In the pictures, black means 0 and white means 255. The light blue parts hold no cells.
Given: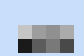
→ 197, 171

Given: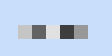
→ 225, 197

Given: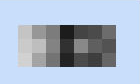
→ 209, 202

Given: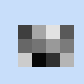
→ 226, 204

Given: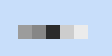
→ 235, 205

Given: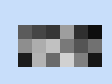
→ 209, 193

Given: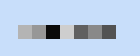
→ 206, 180
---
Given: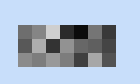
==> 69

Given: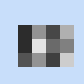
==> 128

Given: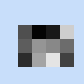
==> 108

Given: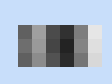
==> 223

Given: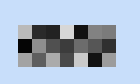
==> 48

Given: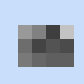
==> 75

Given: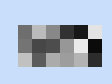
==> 11

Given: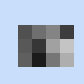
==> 196

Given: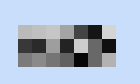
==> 15

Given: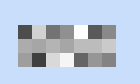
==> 202
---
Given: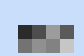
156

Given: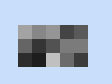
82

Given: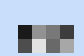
120

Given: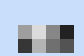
135

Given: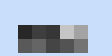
54

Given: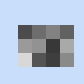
56

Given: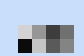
61

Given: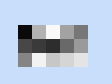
45

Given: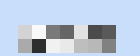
121

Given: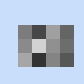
144
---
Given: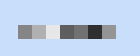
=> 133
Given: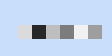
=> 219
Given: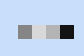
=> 133
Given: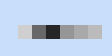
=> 207
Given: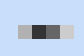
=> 177
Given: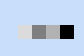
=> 219
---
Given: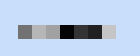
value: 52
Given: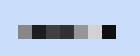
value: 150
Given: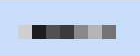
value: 137
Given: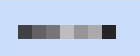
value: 150
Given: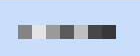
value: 191
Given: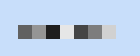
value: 69
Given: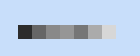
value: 118
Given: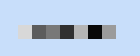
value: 181
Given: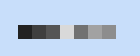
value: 113
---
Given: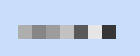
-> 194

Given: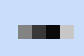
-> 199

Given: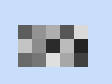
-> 86

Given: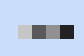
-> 34

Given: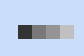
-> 192

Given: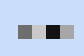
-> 166

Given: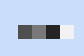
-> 242
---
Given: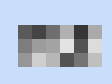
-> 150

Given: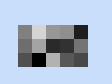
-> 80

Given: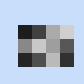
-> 37

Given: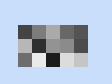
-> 110

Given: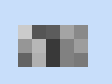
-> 99

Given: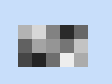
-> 69
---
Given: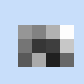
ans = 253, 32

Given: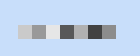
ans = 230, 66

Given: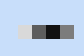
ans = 217, 18

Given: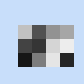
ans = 237, 22

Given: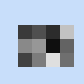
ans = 223, 15

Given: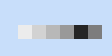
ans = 236, 37

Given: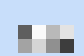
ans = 250, 61

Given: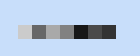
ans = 203, 23

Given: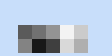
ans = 243, 24

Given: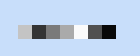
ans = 250, 8
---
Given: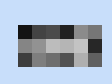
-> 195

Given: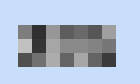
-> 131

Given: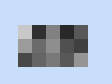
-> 80

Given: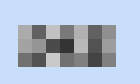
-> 82

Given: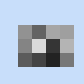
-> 53

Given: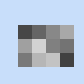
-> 128

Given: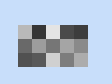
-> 165

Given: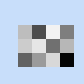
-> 112

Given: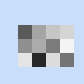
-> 123
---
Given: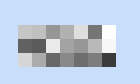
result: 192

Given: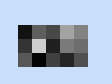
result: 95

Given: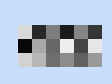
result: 40

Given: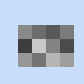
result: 109

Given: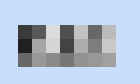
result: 89

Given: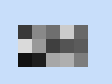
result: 137

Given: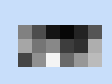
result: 77

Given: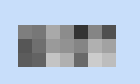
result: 119

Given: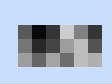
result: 9
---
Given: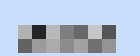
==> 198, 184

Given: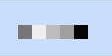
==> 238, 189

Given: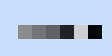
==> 206, 139

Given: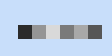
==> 217, 168

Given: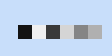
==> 239, 213

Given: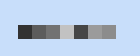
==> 194, 155

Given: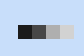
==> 210, 175
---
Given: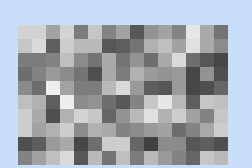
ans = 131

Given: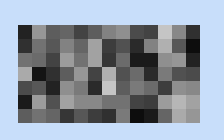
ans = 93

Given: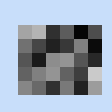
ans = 134

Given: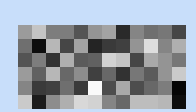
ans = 202

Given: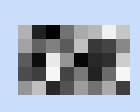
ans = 149

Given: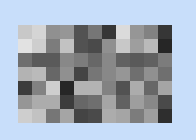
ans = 206

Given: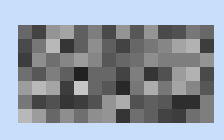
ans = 184

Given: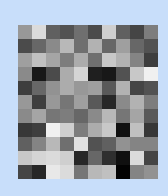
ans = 69
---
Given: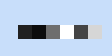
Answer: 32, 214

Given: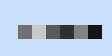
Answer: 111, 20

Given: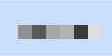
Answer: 145, 222

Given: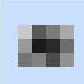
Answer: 201, 146

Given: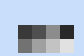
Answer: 57, 225

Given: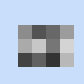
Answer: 140, 184

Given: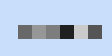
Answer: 104, 85

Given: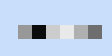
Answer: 152, 110

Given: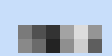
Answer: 122, 94
